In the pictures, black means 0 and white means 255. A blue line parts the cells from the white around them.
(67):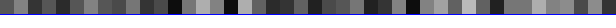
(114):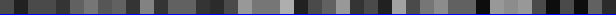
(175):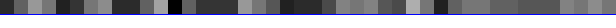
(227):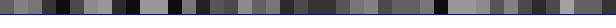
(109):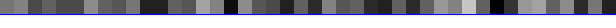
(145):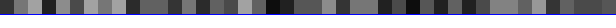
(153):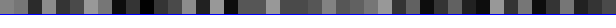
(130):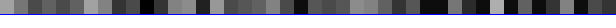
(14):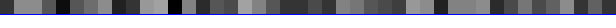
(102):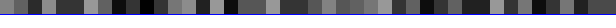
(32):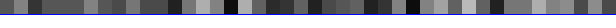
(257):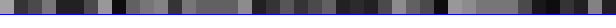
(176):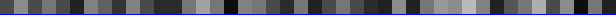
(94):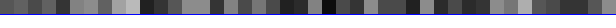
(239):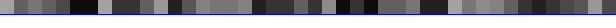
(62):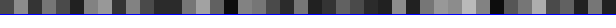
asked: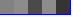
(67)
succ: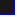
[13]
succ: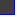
[152]
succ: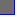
[140]
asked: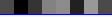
(130)

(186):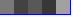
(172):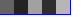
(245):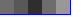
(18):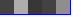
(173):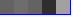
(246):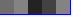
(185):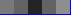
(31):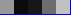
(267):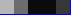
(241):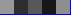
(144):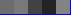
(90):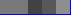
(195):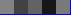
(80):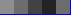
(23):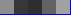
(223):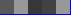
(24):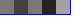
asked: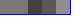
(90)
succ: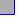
[55]
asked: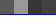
(223)
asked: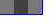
(24)

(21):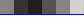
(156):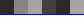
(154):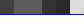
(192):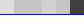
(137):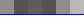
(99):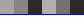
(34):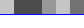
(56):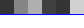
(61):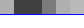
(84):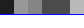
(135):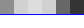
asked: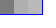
(61)
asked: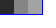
(156)
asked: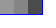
(84)
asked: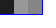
(84)
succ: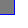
[175]

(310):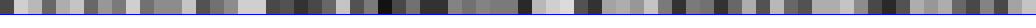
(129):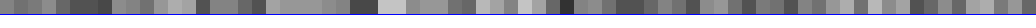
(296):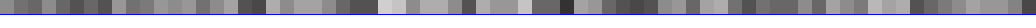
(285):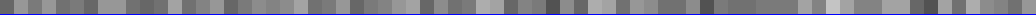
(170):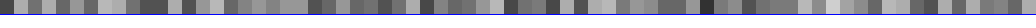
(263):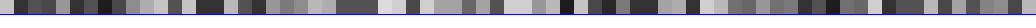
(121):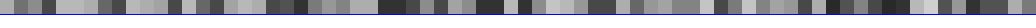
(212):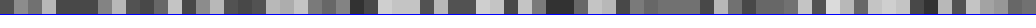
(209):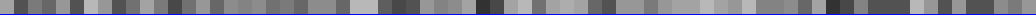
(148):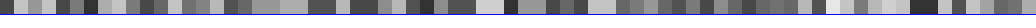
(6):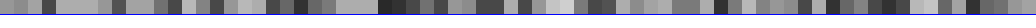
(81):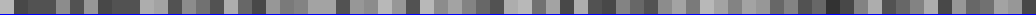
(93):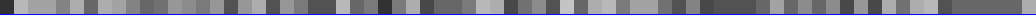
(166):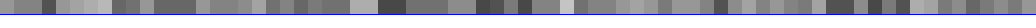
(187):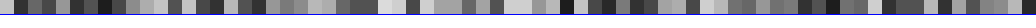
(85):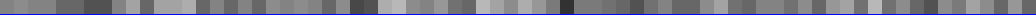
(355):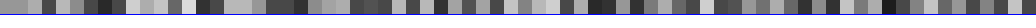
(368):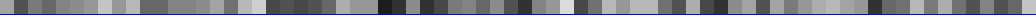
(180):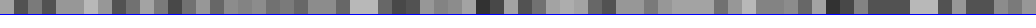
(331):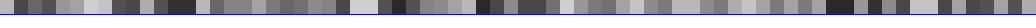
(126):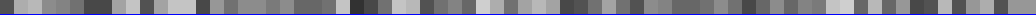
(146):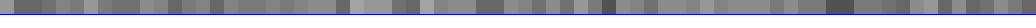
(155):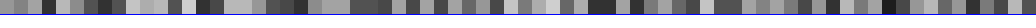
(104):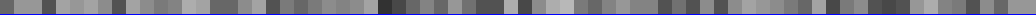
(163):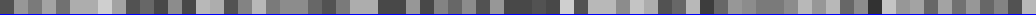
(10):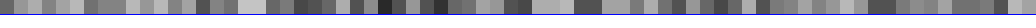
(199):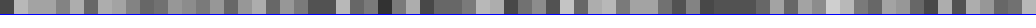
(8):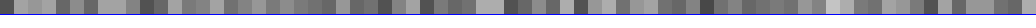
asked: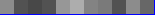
(104)
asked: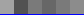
(104)
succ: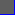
[72]
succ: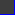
[103]

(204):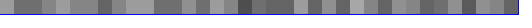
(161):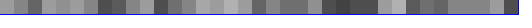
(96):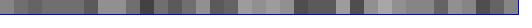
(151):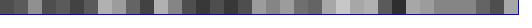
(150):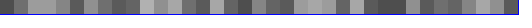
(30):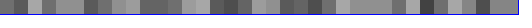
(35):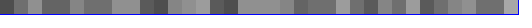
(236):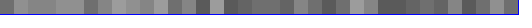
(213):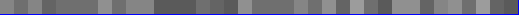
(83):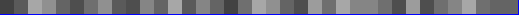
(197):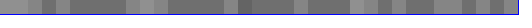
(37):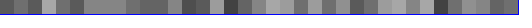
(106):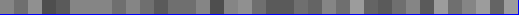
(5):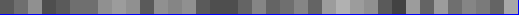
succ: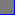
[100]
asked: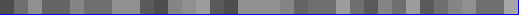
(35)
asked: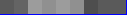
(96)
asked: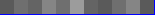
(106)

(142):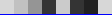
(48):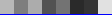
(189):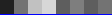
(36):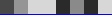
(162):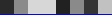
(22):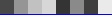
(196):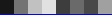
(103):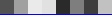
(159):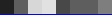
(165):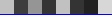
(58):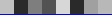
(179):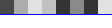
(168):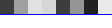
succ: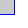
[52]
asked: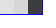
(168)

